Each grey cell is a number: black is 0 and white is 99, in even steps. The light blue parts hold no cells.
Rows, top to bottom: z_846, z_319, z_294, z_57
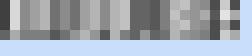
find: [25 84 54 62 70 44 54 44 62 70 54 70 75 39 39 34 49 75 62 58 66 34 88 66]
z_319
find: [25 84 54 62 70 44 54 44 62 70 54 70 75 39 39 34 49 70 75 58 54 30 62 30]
z_294

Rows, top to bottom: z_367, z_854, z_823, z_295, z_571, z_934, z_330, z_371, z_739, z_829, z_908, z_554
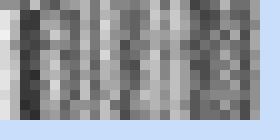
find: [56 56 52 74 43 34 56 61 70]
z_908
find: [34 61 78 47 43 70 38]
z_330

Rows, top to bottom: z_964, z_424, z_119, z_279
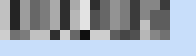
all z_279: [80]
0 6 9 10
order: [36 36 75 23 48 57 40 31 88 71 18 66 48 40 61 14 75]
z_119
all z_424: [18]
6
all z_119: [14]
1

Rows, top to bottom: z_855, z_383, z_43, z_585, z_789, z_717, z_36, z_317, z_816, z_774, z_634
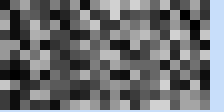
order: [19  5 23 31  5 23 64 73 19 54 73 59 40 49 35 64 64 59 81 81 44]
z_634
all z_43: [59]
5 12 14 17
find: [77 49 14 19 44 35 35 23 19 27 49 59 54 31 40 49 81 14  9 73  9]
z_816
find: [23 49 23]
z_855
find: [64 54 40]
z_774

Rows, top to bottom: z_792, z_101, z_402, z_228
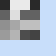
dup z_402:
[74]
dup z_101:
[38]
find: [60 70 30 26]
z_228
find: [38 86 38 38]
z_101
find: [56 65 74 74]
z_402

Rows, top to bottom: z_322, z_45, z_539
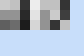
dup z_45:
[57]
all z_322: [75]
1 4 5
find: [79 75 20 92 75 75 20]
z_322

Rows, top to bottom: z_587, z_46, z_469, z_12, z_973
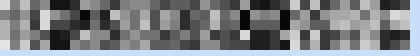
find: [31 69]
z_12
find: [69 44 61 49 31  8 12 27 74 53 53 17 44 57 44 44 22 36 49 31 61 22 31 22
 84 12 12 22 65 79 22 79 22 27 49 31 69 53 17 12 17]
z_12
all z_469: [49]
1 17
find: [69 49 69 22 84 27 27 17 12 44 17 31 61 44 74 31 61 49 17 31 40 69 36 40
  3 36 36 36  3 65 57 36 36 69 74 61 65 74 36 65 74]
z_469

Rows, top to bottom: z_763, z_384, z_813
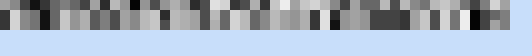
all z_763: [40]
5 7 36 37
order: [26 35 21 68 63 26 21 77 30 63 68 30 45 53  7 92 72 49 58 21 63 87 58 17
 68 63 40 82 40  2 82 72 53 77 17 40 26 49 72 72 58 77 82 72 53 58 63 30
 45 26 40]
z_384
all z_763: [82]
22 31 49
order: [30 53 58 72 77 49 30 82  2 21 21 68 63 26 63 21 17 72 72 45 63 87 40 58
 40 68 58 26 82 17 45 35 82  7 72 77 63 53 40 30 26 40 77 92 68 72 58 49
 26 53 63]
z_384
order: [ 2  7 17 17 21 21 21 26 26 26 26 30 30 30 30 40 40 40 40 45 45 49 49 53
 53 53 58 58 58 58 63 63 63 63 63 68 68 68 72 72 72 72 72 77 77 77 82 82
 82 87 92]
z_763

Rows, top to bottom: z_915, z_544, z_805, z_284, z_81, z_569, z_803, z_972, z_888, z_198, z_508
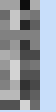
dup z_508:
[32]
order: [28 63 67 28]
z_569
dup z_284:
[50]
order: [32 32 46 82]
z_972
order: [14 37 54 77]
z_805
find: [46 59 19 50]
z_81

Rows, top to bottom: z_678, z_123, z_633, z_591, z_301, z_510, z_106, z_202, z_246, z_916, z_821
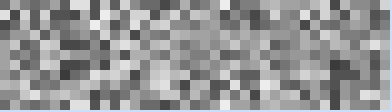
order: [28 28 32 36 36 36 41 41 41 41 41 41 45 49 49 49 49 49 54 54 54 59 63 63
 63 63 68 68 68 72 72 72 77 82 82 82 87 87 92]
z_678
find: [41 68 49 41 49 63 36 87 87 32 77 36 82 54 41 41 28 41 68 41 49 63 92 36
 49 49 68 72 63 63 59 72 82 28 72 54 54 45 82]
z_678
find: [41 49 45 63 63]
z_246
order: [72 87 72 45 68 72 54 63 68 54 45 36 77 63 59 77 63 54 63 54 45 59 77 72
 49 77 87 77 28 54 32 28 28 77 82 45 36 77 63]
z_301
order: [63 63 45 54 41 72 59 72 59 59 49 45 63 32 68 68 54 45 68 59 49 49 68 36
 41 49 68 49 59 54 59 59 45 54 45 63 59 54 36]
z_510
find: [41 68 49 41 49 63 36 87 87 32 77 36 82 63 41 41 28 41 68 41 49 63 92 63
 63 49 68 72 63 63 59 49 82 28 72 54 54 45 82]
z_821

